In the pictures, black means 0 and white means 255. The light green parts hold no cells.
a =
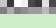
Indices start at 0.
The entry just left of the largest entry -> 57
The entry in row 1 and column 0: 128
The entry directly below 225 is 185
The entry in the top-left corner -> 198
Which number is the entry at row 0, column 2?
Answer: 255

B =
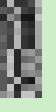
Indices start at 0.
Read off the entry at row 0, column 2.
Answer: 52
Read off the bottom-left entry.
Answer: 141
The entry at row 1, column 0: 89
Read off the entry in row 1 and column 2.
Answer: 166
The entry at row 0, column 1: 182
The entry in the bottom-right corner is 77
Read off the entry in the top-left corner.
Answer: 52
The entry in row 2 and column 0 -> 39
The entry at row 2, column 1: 141

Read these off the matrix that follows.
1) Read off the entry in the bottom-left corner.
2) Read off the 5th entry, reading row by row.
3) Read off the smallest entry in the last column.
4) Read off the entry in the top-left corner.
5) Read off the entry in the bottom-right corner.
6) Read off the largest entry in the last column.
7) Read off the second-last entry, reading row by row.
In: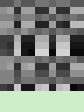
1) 62
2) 87
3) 9
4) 87
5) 22
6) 187
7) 9
